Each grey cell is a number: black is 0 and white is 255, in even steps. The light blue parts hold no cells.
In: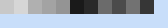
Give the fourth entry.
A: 163
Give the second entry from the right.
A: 114
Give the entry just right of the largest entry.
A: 176

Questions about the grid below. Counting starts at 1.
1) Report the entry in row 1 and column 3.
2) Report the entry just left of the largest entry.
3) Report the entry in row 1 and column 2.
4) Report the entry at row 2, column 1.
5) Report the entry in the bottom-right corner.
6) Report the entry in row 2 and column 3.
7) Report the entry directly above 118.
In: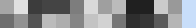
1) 60
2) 166
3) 224
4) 110
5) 181
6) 83
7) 187

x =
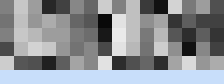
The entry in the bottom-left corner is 205
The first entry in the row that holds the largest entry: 128
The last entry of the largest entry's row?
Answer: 52
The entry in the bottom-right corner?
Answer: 172
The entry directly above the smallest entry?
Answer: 205
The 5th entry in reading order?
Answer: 65
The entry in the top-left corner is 128
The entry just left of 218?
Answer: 164
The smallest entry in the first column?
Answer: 73
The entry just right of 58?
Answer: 17
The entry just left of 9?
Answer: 86
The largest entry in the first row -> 211
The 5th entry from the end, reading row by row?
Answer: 45
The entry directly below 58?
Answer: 143
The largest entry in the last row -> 226
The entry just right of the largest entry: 192
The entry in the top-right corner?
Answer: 80
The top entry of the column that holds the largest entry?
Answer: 128
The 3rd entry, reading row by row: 157
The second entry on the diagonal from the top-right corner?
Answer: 65
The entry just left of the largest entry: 24
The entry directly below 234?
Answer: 226
